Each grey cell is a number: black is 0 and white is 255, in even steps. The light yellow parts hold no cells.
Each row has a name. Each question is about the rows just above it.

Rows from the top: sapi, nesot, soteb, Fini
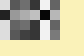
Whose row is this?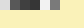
Fini
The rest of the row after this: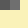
[ 54 242 100]

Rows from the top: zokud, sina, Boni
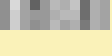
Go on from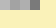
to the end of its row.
[175 163]
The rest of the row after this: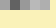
[196 110 175 163]
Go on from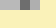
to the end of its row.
[163]
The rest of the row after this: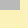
[110 175 163]
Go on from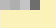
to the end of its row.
[175 163]
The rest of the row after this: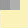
[185 185 110 175 163]
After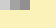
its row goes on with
[153 185 163 175 122 175 163]

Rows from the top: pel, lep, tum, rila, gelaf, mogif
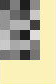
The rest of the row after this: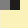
[138]
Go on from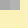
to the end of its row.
[126]

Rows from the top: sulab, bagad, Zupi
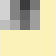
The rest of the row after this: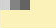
[158]
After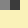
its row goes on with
[119]
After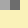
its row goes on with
[158]
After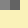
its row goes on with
[158]

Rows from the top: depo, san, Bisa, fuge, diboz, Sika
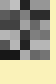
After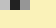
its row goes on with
[150]
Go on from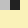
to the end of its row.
[150 150]
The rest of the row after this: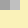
[ 34 150 150]

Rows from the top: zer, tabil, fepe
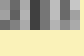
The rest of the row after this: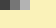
[140 170]
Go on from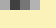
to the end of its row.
[140 170]
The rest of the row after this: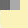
[ 64 118 189 106 198]
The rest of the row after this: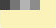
[170]
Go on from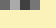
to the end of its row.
[189 106 198]
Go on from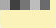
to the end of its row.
[198]
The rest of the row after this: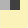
[118 189 106 161]

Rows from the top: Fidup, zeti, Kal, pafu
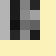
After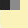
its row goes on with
[27]
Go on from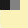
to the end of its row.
[37]
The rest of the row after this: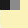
[161]
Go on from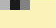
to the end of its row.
[37]
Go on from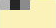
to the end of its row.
[27]
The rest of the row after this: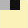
[109  97]
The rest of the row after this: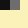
[97]

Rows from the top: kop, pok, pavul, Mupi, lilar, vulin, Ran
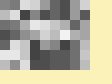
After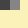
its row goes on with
[ 78 101  78 155  89]
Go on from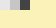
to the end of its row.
[ 78  89  89 112 198]
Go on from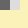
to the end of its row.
[198  67 155 133  67 112 188]

